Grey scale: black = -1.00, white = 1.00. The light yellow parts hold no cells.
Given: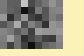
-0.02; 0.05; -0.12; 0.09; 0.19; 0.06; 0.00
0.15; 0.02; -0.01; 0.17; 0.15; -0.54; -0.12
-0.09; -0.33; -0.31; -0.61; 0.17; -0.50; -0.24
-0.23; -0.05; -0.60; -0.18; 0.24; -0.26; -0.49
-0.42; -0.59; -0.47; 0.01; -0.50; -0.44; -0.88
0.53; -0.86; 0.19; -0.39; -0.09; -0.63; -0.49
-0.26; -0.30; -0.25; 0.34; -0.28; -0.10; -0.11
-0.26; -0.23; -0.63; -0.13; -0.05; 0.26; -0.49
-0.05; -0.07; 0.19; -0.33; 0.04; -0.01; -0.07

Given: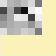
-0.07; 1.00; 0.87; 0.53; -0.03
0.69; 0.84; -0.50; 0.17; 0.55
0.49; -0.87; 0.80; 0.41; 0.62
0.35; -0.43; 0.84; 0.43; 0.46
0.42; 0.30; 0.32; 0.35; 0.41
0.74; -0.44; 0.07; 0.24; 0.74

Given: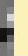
-0.13; 0.05; 0.67; 0.21; -0.72; -0.26; 0.07; -0.01
-0.10; -0.10; -0.09; -0.09; -0.84; -0.87; -0.11; -0.09

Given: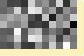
0.27; -0.10; 0.59; -0.93; 0.05; -0.11; -0.02
-0.61; 0.14; -0.07; 0.34; -0.63; 0.15; 0.98
0.66; -0.48; 0.15; 0.09; -0.26; -0.50; -0.17
-0.32; 0.27; -0.77; 0.53; -0.04; 0.29; 0.60
0.15; -0.04; 0.54; -0.61; -0.33; -0.03; -0.24
-0.01; 0.71; -0.60; -0.49; 0.47; 0.71; 0.15
0.63; 0.82; -0.37; -0.55; 0.30; 0.82; -0.57
-0.61; -0.29; 0.31; 0.24; -0.34; -0.30; -0.53
-0.44; 0.66; 0.18; 0.01; 0.93; 0.65; 0.12
-0.47; -0.07; 0.35; 0.08; -0.31; -0.06; -0.38
-0.14; -0.20; 0.17; 0.43; -0.26; -0.20; -0.32

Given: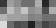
-0.12; 0.36; -0.12; -0.32
-0.70; -0.38; -0.12; -0.46
0.36; 0.21; 0.05; -0.18
-0.12; 0.13; 0.02; -0.74
-0.12; 0.53; 0.23; -0.33
0.10; 0.25; 0.26; -0.40
0.25; 0.48; 0.26; -0.17
-0.57; -0.12; 0.40; 0.71

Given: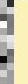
-0.63; 0.67; -0.02; -0.05; 0.01; 0.81; 0.69; -0.15; 0.00; 0.49; 0.22; 0.24
0.53; 0.37; -0.35; 0.99; 0.33; 0.66; 0.30; 0.33; -0.92; 0.11; 0.65; 0.27

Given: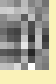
-0.11; 0.08; 0.24; -0.01; -0.31; -0.56; -0.42; 0.16; 0.00; -0.06
0.19; -0.01; -0.14; 0.17; 0.37; 0.53; 0.51; -0.05; 0.13; 0.08
0.03; 0.26; 0.51; -0.39; -0.43; -0.62; -0.14; -0.71; -0.36; 0.99
0.45; 0.52; -0.29; 0.24; 0.17; 0.55; 0.81; -0.01; 0.43; 0.03
0.01; 0.45; 0.30; -0.13; -0.48; -0.39; -0.01; -0.44; -0.19; 0.70
0.22; 0.63; 0.31; -0.08; -0.40; -0.31; 0.30; -0.38; -0.02; 0.46
0.32; 0.60; 0.10; 0.02; -0.17; 0.01; 0.41; -0.31; 0.09; 0.49

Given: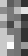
-0.61; 0.77; -0.61; -0.41; -0.61; -0.61; 0.21; -0.61
-0.05; 0.49; -0.09; 0.30; -0.09; -0.09; -0.09; -0.09
-0.27; -0.05; -0.05; -0.44; -0.05; 0.59; 0.97; -0.04
0.58; 0.09; 0.58; 0.13; 0.58; 0.58; 0.58; 0.58
